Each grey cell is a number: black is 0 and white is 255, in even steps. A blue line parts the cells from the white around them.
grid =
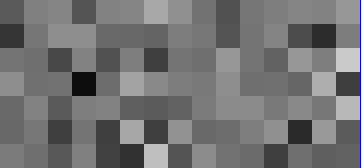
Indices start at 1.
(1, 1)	90
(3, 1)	115
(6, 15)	91
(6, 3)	64
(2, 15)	125
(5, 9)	123
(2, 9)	120
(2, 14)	44
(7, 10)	114
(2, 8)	125
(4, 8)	125
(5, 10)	138
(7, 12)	63
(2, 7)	100
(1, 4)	85
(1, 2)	128
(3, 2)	110
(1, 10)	80
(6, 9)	106
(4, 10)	142
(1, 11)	117
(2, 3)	142
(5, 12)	121
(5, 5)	130
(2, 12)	131
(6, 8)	146
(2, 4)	142
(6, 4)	115
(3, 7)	63
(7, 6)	50

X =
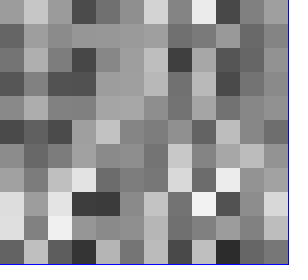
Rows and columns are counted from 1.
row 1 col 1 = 156
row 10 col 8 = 112
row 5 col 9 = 165
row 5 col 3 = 129
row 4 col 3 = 82
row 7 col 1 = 140
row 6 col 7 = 125
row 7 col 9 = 132
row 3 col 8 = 63
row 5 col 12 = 145
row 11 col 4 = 52
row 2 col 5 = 151
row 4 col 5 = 157
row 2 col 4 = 150
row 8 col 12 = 162
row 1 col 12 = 159
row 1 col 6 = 143
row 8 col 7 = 119
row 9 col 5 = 59
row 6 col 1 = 74
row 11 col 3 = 93
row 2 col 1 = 101
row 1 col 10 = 72
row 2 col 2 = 158
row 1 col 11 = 128
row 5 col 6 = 167
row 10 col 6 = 143
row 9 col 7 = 195
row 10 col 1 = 223
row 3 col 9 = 167
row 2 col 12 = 132
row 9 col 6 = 138
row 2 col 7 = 159

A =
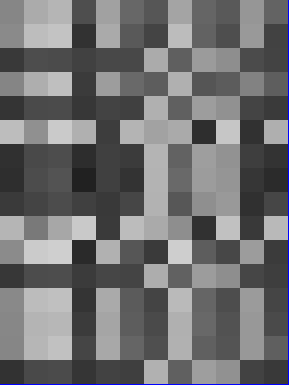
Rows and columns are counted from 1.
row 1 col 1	134
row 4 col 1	133
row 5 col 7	176
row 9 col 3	76
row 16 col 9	158
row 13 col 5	170
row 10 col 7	170
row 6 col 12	175
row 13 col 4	52
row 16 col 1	50
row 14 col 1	135
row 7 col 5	64
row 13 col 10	77
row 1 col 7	86
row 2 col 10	78
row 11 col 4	42
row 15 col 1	134
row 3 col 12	67
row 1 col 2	171
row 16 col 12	57
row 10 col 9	49
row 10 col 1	181
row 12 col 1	55
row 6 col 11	49
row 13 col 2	188
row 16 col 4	53
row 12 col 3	77
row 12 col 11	70
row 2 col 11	153
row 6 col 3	202
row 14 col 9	104
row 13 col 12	69
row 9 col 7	178
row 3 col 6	72
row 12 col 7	173
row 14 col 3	183
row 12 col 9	156

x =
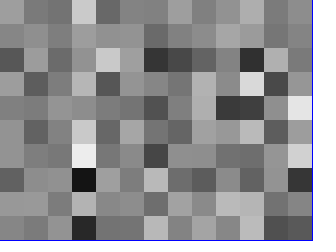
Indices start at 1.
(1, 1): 158
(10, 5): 115
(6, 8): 101
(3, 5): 201
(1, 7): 129
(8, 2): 141
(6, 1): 147
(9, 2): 153
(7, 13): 209
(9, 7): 110
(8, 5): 159
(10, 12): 80
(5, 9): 175
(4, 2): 93
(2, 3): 126
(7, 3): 120
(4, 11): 217
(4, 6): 148
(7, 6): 138
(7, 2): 126
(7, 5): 119
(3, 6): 159
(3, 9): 99
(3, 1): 87
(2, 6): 147
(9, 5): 136
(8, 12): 147
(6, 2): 98
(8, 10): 139
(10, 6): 116
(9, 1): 152
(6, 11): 186
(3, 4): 146
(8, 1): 97
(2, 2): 143

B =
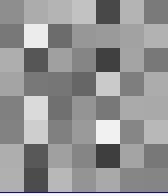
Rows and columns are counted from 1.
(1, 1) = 141
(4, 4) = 102
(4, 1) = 163
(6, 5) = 239
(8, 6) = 134
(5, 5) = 121
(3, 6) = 164
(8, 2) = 77
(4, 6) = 126
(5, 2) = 218
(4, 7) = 172
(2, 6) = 162
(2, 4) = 150
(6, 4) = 153
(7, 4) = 132
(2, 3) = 108
